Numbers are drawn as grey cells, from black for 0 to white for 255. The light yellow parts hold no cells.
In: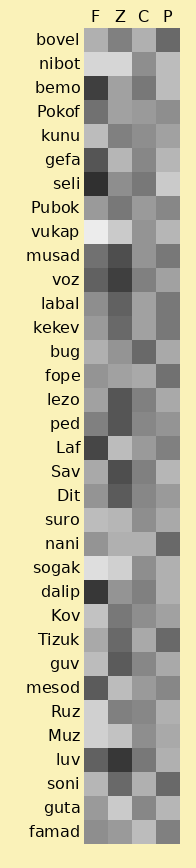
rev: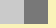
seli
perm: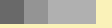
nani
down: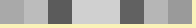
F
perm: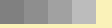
kunu

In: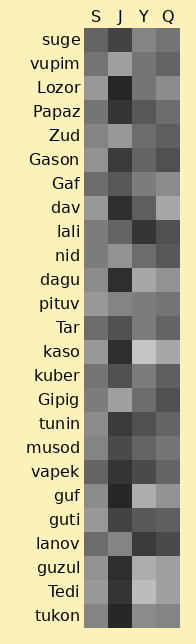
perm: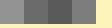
nid
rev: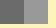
Zud
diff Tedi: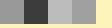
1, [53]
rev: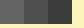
tunin
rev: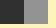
guzul

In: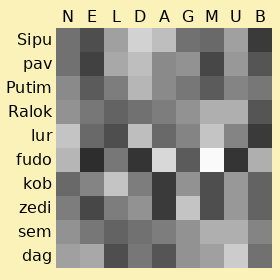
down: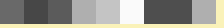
M
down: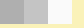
M
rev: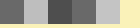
lur
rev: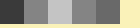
lur
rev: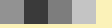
kob
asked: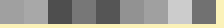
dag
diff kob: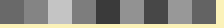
6, [78]

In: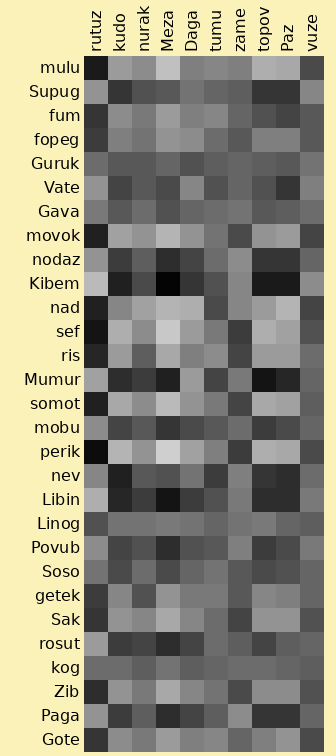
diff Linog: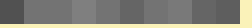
3, [121]
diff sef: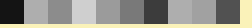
3, [200]

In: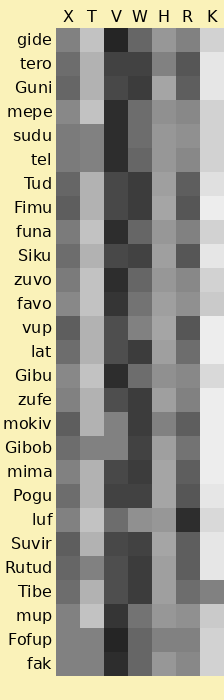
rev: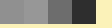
sudu
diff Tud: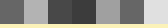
5, [94]

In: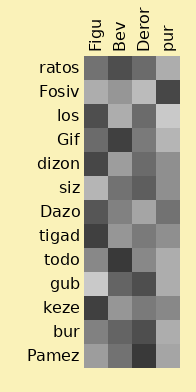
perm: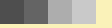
gub
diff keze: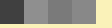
1, [150]
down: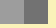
Bev

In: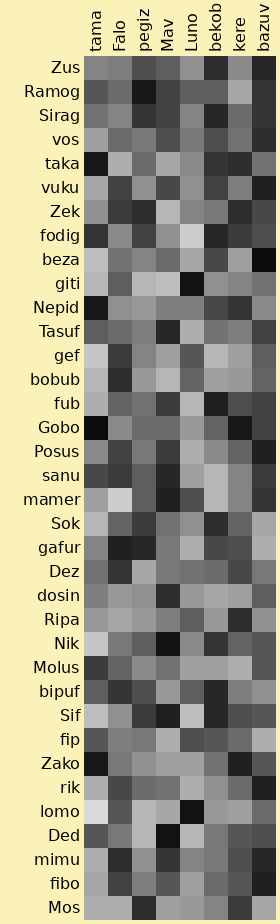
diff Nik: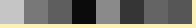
3, [18]
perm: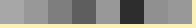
Ripa

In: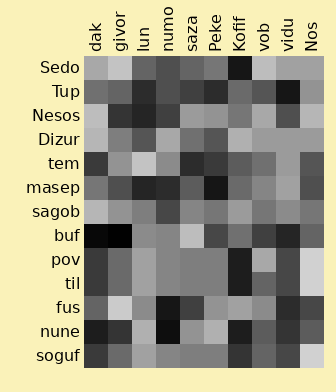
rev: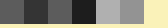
nune
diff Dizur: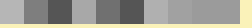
7, [155]

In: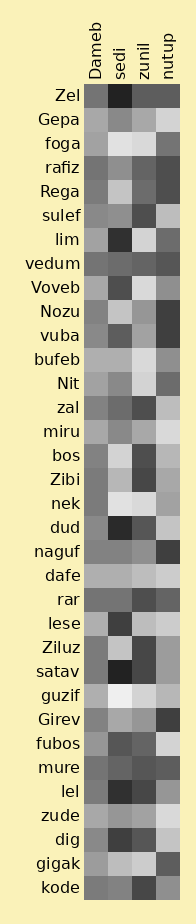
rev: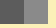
vuba
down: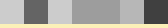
nutup
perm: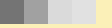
foga

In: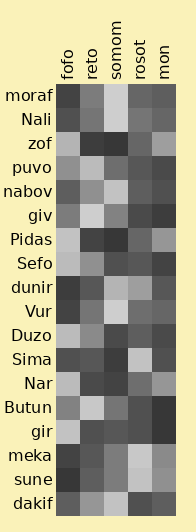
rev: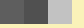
dakif
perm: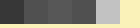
gir
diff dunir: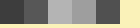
4, [87]
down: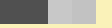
rosot
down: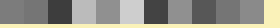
reto
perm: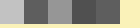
dakif
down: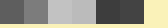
fofo

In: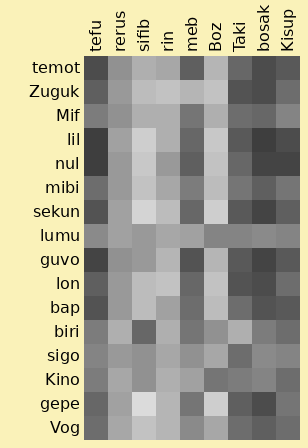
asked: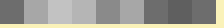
Vog
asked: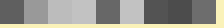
lon
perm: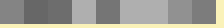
Mif

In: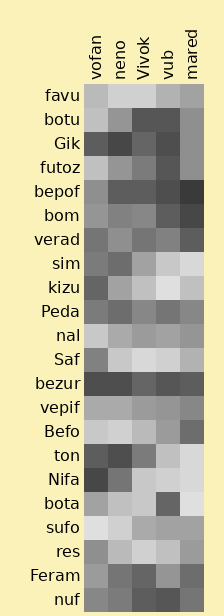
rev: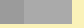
vepif
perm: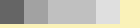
kizu
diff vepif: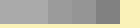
4, [135]
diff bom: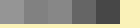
3, [93]
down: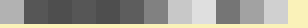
vub
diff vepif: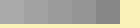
1, [170]
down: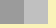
vub

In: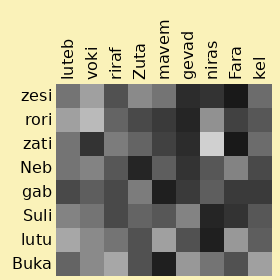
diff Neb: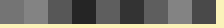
6, [87]
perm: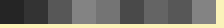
Suli
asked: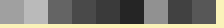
rori
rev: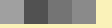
lutu
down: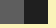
mavem
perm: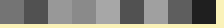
lutu

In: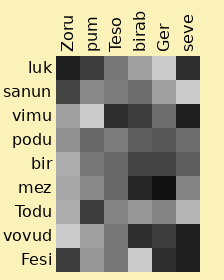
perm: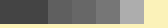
bir
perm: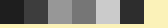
Fesi
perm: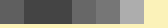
bir
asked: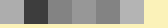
Todu
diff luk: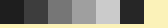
5, [45]
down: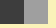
pum
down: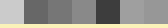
pum

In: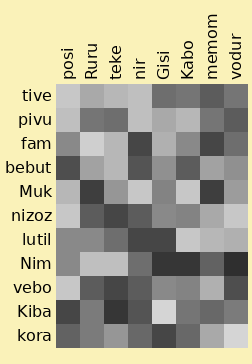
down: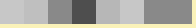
posi
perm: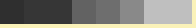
Nim
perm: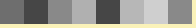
fam
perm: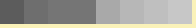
tive

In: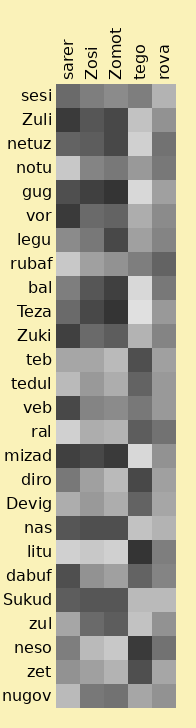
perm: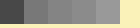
veb
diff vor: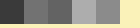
1, [106]
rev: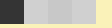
litu
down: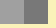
Zosi
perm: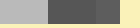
Sukud

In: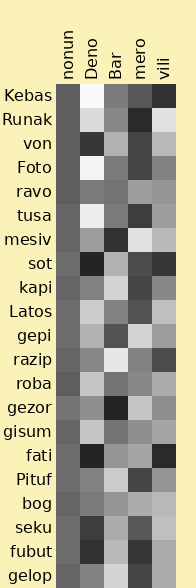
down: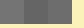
nonun
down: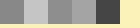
mero

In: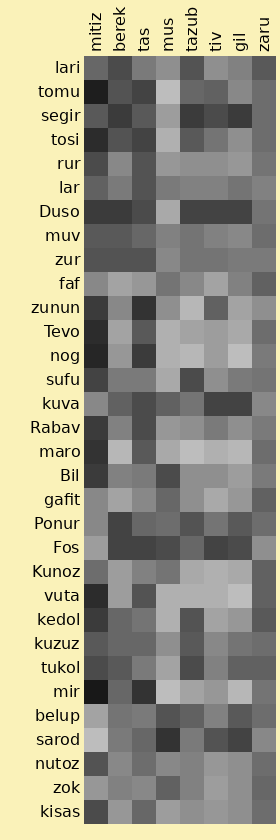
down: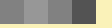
tiv
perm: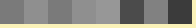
Rabav
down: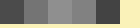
tiv
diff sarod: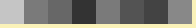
0, [189]
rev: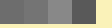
kuzuz

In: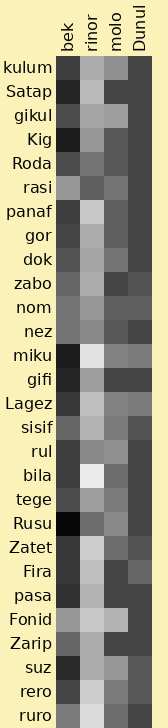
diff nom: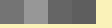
2, [94]
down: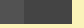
Dunul
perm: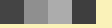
kulum

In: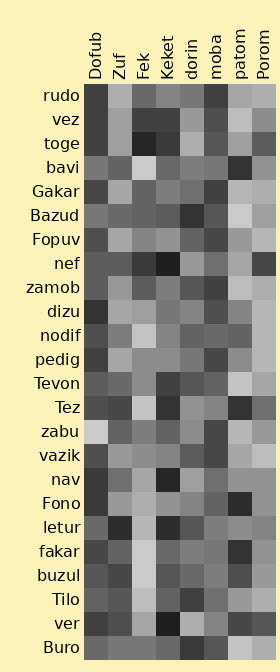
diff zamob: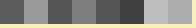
2, [92]
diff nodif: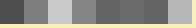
2, [195]
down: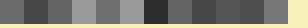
Zuf
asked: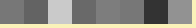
bavi

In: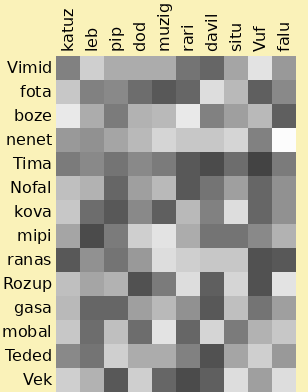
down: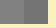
davil
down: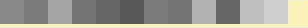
pip
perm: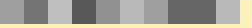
gasa
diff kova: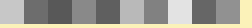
7, [221]
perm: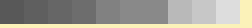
fota
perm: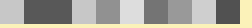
ranas
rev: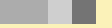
Teded

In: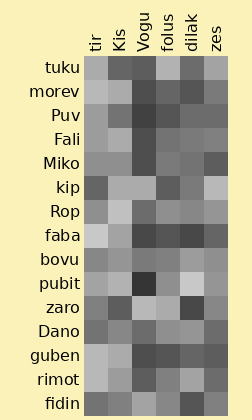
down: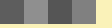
folus
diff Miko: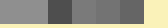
5, [93]
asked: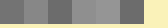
Dano
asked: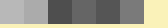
morev
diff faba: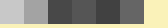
4, [72]
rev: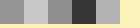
pubit
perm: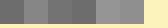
Dano

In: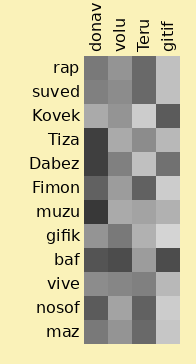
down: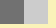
gitif
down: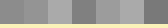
volu
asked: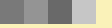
maz
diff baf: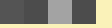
2, [156]

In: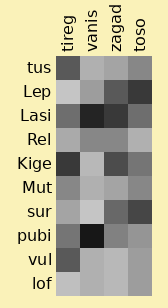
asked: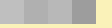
lof
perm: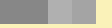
Mut
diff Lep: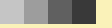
2, [89]
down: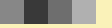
toso
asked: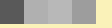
vul

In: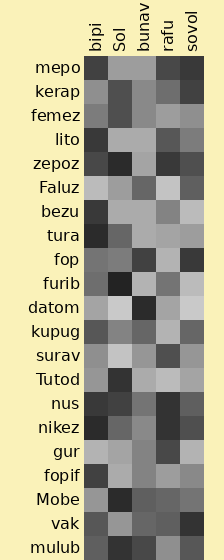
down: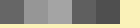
sovol
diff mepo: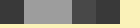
0, [65]
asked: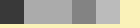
bezu
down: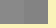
bunav
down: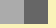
Sol

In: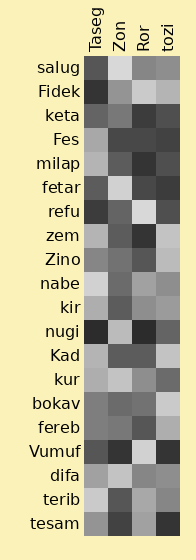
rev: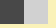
fetar
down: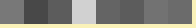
Zon

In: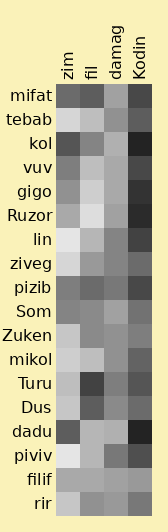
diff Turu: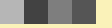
0, [190]
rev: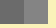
ziveg
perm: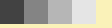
lin
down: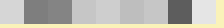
zim

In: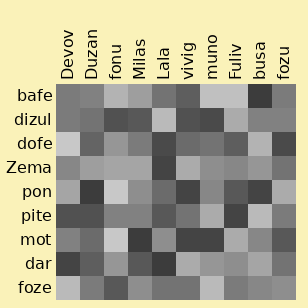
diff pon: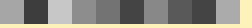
4, [107]
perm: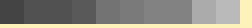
pite
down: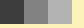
busa
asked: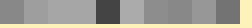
Zema
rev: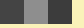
mot
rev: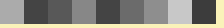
pon

